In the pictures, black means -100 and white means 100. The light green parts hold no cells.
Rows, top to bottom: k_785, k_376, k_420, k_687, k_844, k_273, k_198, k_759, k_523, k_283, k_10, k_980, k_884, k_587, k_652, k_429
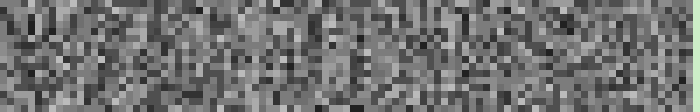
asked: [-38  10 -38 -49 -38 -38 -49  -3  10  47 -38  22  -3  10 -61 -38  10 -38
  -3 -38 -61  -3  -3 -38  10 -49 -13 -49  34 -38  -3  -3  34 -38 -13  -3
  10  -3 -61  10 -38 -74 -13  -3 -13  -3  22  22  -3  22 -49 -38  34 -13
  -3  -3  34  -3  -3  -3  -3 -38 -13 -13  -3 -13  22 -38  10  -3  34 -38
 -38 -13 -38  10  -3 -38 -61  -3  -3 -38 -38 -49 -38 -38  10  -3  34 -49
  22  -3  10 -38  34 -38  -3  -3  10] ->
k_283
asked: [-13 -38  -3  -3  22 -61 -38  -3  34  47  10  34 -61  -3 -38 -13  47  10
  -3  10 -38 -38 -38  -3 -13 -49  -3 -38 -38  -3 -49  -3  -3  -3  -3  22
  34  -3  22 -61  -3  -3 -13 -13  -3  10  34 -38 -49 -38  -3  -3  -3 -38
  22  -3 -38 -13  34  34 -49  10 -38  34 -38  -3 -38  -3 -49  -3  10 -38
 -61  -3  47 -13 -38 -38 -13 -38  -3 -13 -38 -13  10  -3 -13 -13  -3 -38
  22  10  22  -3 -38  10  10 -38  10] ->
k_652
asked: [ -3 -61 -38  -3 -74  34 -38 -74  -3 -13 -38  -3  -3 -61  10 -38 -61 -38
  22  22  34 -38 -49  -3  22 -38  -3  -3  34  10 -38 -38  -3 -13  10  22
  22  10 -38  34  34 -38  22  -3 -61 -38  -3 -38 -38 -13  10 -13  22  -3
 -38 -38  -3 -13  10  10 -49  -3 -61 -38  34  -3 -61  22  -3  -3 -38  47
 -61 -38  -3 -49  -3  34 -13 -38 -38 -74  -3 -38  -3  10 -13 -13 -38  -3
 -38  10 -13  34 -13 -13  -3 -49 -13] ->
k_844
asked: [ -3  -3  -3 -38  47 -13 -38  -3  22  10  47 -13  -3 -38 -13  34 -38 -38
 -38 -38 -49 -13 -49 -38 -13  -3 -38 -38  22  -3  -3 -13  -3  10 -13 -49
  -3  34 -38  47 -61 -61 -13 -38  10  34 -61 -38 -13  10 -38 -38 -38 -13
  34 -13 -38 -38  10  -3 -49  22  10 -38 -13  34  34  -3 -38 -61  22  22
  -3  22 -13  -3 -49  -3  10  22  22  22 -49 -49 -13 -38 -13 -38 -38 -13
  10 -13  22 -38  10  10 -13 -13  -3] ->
k_785
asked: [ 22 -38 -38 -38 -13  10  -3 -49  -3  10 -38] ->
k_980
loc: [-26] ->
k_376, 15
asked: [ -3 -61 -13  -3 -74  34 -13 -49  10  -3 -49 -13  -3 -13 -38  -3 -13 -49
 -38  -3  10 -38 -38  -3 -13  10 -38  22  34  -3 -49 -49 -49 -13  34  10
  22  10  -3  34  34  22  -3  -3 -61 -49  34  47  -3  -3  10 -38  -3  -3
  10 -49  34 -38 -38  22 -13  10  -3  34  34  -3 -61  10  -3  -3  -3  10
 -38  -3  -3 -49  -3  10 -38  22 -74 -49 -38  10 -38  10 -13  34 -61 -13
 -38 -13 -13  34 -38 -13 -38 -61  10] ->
k_687

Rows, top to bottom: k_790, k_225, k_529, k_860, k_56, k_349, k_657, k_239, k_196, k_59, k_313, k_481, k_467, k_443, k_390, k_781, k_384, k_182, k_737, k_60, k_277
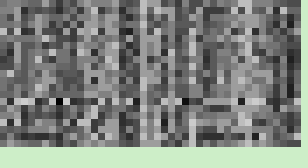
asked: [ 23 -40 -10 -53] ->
k_60
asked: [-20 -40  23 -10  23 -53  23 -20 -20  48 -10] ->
k_59
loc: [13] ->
k_182, 29
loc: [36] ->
k_56, 11

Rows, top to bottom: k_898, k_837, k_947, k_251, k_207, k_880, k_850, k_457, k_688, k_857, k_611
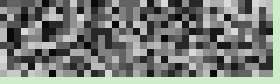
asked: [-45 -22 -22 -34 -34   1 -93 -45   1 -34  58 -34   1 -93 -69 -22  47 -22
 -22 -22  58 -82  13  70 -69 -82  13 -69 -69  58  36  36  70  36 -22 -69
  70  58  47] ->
k_898
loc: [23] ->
k_947, 38
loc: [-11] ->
k_457, 16
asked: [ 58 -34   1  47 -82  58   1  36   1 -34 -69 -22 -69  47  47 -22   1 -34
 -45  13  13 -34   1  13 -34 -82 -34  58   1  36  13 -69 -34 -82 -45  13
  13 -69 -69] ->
k_857
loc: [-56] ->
k_251, 18

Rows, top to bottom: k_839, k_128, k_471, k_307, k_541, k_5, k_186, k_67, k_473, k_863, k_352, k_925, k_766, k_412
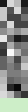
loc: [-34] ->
k_128, 1
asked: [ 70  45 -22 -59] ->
k_412
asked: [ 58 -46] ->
k_471
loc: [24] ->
k_473, 3
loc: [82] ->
k_5, 0
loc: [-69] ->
k_766, 1

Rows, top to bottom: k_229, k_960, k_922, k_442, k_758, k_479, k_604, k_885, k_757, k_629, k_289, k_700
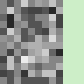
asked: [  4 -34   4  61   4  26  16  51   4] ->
k_229
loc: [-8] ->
k_604, 2
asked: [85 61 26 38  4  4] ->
k_757
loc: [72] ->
k_479, 7
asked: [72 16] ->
k_479
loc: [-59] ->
k_289, 3

